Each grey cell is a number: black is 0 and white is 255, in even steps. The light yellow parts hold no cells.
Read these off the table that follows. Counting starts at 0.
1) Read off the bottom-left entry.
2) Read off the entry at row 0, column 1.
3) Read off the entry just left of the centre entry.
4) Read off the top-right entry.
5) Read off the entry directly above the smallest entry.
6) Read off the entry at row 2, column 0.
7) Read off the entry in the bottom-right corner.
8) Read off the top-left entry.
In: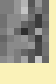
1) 138
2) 125
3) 101
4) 101
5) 101
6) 113
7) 101
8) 125

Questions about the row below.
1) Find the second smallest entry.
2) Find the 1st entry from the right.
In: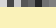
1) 70
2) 128

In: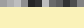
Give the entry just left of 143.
190
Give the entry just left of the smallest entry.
143
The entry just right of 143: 38

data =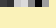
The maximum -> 219
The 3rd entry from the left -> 204
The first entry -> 62

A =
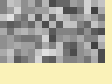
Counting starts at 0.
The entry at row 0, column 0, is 130
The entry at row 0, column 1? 195
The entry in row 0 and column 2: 182
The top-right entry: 195
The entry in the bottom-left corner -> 143
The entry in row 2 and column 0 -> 195
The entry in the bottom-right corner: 76
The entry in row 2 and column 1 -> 225
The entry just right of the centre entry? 130
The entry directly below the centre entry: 76
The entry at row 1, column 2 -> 211
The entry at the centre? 91
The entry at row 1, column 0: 130
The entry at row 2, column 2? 143
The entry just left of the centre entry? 170

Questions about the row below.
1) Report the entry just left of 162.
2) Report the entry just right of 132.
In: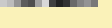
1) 78
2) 148

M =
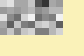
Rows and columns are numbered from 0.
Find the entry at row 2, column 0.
225
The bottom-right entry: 211
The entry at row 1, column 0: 154
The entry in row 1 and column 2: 154
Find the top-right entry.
154
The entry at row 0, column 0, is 211
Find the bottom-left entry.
154
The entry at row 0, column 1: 225
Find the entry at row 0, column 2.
167
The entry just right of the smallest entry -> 167
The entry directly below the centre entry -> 111

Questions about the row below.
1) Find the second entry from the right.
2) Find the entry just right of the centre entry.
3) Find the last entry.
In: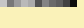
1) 66
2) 132
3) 13

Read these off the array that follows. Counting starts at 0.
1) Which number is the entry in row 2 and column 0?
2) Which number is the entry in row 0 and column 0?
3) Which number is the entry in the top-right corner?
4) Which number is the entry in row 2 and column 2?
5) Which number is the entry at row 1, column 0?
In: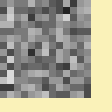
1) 151
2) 122
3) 166
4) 138
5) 76

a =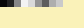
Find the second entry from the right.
174
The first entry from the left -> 8
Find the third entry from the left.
135

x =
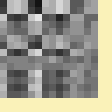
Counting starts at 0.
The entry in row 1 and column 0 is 64
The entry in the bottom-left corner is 173
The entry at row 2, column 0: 199
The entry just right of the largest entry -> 77
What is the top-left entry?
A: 51
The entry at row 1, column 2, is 199
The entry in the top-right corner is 161
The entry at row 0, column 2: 199
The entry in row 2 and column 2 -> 51
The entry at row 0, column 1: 187
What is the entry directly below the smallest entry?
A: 36
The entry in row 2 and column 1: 64
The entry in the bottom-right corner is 130
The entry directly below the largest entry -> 173
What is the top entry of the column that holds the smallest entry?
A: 20
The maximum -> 228
